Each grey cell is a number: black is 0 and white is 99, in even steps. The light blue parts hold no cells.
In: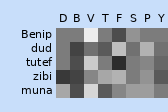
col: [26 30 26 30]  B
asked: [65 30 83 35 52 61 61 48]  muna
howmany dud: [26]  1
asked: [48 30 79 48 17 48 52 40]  tutef
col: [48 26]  B
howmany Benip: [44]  0
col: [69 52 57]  P

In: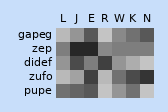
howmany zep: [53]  1
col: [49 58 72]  L
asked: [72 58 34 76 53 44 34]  gapeg
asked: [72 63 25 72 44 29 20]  zufo
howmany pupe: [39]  1
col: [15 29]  J

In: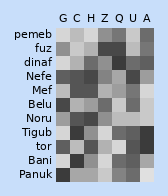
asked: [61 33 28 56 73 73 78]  Noru
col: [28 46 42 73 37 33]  U
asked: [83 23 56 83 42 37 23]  Tigub
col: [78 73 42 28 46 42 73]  U

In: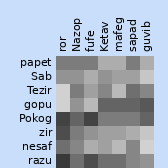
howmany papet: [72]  0
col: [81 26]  ror
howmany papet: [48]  4
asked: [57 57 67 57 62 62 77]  Sab

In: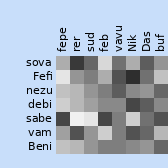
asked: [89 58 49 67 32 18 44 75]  Fefi
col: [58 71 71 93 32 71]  rer

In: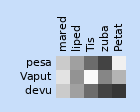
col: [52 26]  zuba
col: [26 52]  zuba
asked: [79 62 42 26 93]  pesa

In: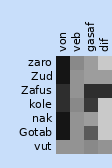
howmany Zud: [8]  1
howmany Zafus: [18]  3
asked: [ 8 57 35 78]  Gotab
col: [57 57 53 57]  veb
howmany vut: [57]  3
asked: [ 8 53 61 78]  zaro

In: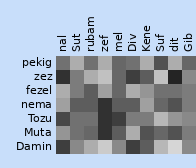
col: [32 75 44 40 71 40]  Suf
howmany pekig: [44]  3
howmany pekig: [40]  2
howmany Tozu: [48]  2
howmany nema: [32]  1

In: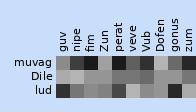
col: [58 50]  Zun
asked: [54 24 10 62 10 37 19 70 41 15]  muvag
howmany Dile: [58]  4
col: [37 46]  veve
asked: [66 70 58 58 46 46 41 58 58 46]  Dile

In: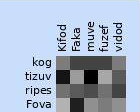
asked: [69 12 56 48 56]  Fova
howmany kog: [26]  3
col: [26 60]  Faka

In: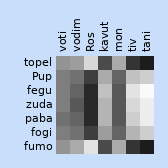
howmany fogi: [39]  1
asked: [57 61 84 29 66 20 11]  topel

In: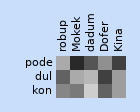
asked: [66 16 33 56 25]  pode
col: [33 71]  dadum

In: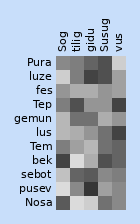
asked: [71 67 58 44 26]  lus
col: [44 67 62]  tilig
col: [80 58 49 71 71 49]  Sog
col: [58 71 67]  gidu
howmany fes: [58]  2

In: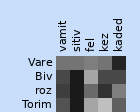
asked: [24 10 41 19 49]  roz
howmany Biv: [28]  3
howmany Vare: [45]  3
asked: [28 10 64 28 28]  Biv

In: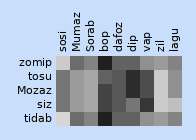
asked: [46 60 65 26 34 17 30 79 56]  Mozaz
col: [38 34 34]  dafoz

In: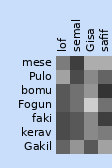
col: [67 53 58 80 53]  Gisa
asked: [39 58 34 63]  Gakil
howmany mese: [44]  0

